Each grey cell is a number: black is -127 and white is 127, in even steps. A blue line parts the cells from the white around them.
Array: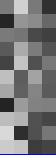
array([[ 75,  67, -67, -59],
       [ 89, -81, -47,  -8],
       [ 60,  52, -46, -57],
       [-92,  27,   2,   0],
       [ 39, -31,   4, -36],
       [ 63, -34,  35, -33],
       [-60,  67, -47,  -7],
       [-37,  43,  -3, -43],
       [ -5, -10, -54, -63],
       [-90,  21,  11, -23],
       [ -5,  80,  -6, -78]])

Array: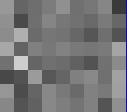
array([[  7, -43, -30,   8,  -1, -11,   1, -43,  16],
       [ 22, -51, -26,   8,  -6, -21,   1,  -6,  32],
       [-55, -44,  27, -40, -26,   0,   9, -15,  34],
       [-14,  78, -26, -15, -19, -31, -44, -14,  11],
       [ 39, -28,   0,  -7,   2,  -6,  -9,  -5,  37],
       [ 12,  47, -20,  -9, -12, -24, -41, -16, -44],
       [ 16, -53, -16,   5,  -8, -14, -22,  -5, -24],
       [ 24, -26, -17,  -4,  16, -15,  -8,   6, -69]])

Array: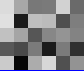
array([[  75, -120,   44,   87,  -47,   19],
       [ -39,  -53,   -4, -100,   -4,  -80],
       [  65,   37,  -41,    7,   20,    3],
       [  96, -100,   63,   59,  -48,   -1],
       [  91,   39,   -7,   -5,   82,  -21]])

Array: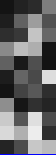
array([[ -91,  -51,   71,   58],
       [  89,   48,  109,  -82],
       [  74,  -42,   95,  -52],
       [  14, -105,  -79,  -91],
       [-107,  -60,  -39,  -81],
       [ -98,  -26,  -54,   93],
       [ -30, -102,  -48, -108],
       [  10,   60,   46, -107],
       [ -81,  -71,   68,  -24],
       [ -97,  -30,   29,  -46],
       [-107,  -93,  -84,   -2]])

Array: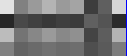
array([[  1, -28, -21, -14, -20, -17, -48, -37,  -3],
       [ 60, -11,   7,  26,   8,  16, -59, -34,  51],
       [-88, -54, -63, -71, -64, -68, -31, -43, -84],
       [ 98,   1,  26,  52,  26,  36, -66, -32,  86]])

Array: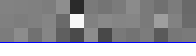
array([[ -3,  12, -14,   6, -32, -53,  13, -55,  -6, -12,  -3, -37,  -8,
         -5],
       [  0,  -2,   0,   5, -21, 120,   1,   9,   5,   6,  -5,  30,   2,
        -20],
       [  2,   1,   0,  -2,  14, -85,  -5, -11,  -4,  11,  -5, -15,  -3,
        -22]])

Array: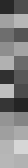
array([[ 55,  50],
       [ 53,  86],
       [ 31,  43],
       [ 20,   4],
       [-74, -91],
       [ 63, -52],
       [-79, -39],
       [ 49, -21],
       [ 14,  36],
       [-17, -43],
       [ 33,  55],
       [-87, -50]])
